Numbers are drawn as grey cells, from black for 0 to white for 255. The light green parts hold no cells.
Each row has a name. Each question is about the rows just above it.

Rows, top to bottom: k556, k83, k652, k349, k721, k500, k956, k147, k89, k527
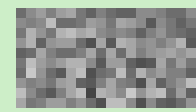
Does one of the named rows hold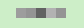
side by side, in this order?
no
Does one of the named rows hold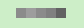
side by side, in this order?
no
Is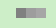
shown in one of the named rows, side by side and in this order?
yes
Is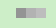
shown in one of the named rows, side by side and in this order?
yes
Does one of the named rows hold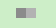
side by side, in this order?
no
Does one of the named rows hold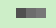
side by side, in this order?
yes
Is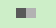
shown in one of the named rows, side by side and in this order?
yes

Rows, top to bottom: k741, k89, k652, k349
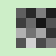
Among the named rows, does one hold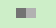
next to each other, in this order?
no
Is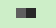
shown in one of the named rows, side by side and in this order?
yes
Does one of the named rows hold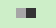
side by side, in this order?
yes
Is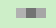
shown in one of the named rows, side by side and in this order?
yes
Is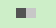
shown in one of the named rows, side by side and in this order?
no
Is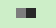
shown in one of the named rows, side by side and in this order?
no
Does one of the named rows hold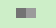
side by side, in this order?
no

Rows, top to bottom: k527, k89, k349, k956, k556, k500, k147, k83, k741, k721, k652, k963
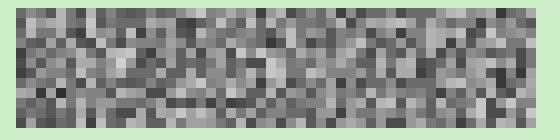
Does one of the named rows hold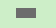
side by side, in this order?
yes
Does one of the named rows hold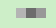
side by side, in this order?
yes
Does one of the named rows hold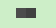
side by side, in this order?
yes
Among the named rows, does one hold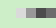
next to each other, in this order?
no
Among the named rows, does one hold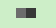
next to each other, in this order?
yes
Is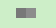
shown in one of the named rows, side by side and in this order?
yes
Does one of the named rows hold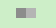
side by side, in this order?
yes

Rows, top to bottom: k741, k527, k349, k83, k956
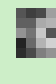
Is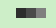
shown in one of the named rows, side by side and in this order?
yes
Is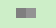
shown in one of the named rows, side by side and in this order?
yes
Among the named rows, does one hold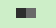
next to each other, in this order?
no

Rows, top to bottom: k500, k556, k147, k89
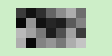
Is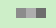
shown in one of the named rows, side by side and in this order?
yes
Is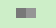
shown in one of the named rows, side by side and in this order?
no
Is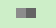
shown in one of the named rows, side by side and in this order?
no
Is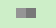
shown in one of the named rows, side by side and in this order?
yes
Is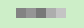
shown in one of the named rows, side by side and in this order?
yes
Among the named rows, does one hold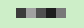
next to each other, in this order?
no
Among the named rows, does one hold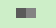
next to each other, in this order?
yes

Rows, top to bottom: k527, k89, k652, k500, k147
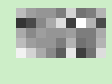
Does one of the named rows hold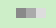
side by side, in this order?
yes
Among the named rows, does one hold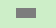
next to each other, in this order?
yes
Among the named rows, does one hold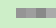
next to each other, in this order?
no
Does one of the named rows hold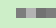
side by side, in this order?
yes
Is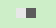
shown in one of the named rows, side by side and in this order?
no
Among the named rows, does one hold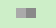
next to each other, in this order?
yes
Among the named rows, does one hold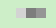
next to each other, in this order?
no

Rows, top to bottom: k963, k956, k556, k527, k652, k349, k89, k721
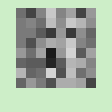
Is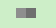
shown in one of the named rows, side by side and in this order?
no
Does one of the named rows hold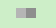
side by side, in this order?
yes
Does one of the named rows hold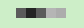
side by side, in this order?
yes
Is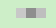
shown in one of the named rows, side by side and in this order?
no
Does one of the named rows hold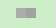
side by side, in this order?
yes
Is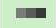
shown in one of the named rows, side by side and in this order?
yes
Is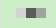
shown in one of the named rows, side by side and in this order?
yes

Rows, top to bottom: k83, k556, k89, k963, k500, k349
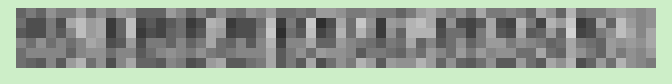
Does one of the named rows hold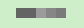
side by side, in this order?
yes
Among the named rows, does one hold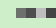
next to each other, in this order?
no

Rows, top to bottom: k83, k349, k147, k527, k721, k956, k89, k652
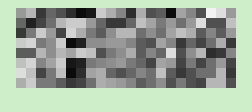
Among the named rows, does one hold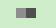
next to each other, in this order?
yes
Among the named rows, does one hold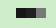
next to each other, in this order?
yes
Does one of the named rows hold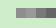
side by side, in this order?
yes
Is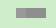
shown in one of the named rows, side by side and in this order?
no
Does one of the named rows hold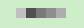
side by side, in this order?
yes
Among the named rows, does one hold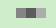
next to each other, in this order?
no
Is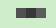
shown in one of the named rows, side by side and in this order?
no

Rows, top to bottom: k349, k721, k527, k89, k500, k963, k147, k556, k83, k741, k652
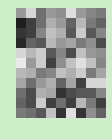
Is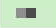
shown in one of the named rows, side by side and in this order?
yes
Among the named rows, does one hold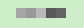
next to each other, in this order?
no
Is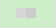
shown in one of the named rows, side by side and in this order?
no
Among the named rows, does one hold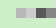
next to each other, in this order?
yes
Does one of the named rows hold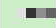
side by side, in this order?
yes

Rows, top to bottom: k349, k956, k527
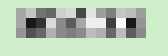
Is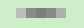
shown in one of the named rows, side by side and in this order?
no
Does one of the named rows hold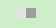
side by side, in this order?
yes

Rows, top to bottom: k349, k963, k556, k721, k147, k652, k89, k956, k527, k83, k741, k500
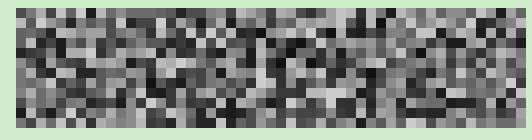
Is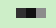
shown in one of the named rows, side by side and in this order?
yes
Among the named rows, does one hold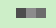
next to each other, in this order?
yes
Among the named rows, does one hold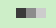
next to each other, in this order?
no
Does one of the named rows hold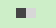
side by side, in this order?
no

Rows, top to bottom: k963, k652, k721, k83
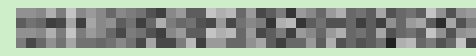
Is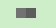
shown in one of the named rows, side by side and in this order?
yes
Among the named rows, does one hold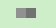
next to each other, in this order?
yes
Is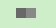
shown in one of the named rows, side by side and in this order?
yes

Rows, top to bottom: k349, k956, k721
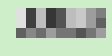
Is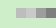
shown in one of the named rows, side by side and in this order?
yes
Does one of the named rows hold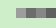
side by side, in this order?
no
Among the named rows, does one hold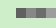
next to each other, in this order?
yes
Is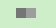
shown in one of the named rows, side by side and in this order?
yes
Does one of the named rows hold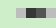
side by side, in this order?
yes
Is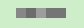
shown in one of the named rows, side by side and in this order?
yes
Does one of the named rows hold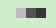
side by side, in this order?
no

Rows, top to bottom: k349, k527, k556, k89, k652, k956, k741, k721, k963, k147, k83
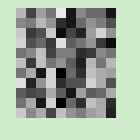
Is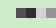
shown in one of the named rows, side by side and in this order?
no
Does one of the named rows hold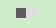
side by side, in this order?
no
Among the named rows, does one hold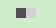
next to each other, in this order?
yes

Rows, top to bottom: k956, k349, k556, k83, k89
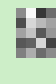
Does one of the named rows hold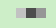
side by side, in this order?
no
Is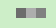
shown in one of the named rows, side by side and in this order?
no
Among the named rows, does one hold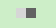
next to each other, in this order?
no
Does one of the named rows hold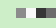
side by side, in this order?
yes
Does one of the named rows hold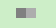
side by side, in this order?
yes
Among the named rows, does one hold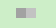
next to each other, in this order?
yes

